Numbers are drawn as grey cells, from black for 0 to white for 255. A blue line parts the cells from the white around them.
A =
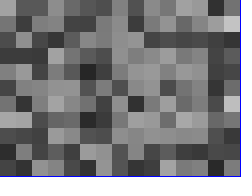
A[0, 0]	162
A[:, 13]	[49, 157, 64, 68, 64, 53, 74, 104, 79, 73, 41]
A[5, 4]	147
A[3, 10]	156
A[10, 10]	163
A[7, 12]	155
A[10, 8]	53
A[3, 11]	121
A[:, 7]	[129, 139, 142, 144, 124, 79, 143, 120, 142, 82, 84]
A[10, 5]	51
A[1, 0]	117
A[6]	[115, 52, 127, 163, 135, 113, 65, 143, 49, 122, 158, 106, 125, 74, 190]
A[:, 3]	[141, 131, 54, 162, 124, 146, 163, 101, 154, 93, 132]
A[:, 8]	[81, 60, 148, 126, 148, 137, 49, 159, 134, 133, 53]
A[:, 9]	[138, 122, 68, 138, 153, 147, 122, 153, 145, 70, 62]
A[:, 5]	[86, 66, 135, 90, 38, 82, 113, 42, 82, 155, 51]
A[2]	[76, 143, 71, 54, 92, 135, 123, 142, 148, 68, 77, 70, 74, 64, 53]
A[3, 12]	132
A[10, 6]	148
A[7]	[167, 163, 76, 101, 106, 42, 59, 120, 159, 153, 109, 168, 155, 104, 118]
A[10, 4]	73
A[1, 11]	104
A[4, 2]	68
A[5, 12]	131
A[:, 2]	[88, 126, 71, 58, 68, 133, 127, 76, 65, 68, 146]
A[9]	[45, 126, 68, 93, 63, 155, 145, 82, 133, 70, 92, 62, 57, 73, 71]

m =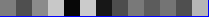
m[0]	125
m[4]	7
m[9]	92
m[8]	121

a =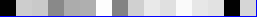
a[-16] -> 2
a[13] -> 226
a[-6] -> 224
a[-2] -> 2
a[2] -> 201

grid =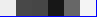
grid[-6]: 238
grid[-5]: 72
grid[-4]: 70
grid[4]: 103

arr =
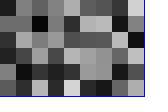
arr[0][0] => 28
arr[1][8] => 130
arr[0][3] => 130
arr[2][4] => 79
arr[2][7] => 186
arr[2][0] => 50
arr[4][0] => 128
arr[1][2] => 5
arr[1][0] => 109
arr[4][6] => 147
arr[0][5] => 93
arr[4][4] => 51
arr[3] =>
[33, 71, 158, 72, 180, 161, 145, 102, 191]
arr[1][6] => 185
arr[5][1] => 46
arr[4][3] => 32
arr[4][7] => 23
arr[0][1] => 128

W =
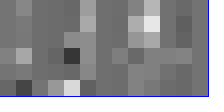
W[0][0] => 116
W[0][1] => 135
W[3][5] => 141
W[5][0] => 103
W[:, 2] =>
[110, 110, 110, 110, 110, 116]
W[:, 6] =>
[111, 111, 111, 111, 111, 111]
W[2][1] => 120
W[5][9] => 120
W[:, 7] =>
[109, 108, 109, 126, 109, 109]
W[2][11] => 99
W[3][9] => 128
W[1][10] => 113
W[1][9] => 231
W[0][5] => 157
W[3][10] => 128
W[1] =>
[116, 121, 110, 108, 106, 169, 111, 108, 173, 231, 113, 95, 115]
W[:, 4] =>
[104, 106, 139, 54, 104, 217]
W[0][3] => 108
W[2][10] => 113

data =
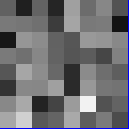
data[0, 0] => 97
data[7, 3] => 100
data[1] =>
[121, 118, 112, 60, 165, 121, 123, 19]
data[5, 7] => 115
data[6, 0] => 136
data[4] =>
[86, 166, 141, 104, 43, 139, 110, 94]
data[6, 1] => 169
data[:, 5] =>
[108, 121, 153, 92, 139, 152, 242, 93]
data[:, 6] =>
[135, 123, 149, 70, 110, 118, 82, 123]
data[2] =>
[23, 150, 140, 98, 86, 153, 149, 136]
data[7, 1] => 208
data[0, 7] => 83
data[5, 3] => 160
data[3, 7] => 129

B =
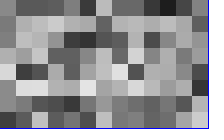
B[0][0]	137
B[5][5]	228
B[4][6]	191
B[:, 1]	[89, 176, 190, 158, 62, 221, 123, 91]
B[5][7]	179
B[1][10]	188
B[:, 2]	[89, 189, 181, 197, 83, 222, 85, 192]
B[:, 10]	[29, 188, 135, 175, 173, 156, 118, 110]
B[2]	[127, 190, 181, 147, 61, 51, 84, 93, 179, 75, 135, 171, 148]
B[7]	[63, 91, 192, 92, 116, 78, 191, 120, 127, 100, 110, 165, 204]
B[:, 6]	[187, 98, 84, 189, 191, 164, 152, 191]
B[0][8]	104
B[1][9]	173
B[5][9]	185
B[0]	[137, 89, 89, 93, 126, 58, 187, 104, 104, 56, 29, 70, 130]
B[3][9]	133
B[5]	[139, 221, 222, 178, 173, 228, 164, 179, 216, 185, 156, 174, 53]
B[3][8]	211

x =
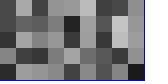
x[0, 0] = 73
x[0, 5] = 187
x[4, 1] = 157
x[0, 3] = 148
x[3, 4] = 164
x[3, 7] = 59
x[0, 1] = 169
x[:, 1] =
[169, 99, 164, 64, 157]
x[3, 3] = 123
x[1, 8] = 151
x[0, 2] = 67
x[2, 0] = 52

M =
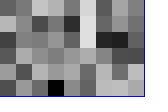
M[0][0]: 98
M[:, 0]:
[98, 183, 66, 87, 156, 78]
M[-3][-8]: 172
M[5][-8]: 153
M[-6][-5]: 120
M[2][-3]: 37
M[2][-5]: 98
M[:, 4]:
[120, 45, 98, 150, 169, 138]
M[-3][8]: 76
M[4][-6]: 153
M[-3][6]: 132
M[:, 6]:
[90, 102, 37, 132, 183, 186]
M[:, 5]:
[213, 222, 223, 173, 106, 99]
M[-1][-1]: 170
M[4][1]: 82
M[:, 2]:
[195, 75, 124, 142, 180, 105]

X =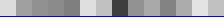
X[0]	220
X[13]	193
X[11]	171
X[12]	227
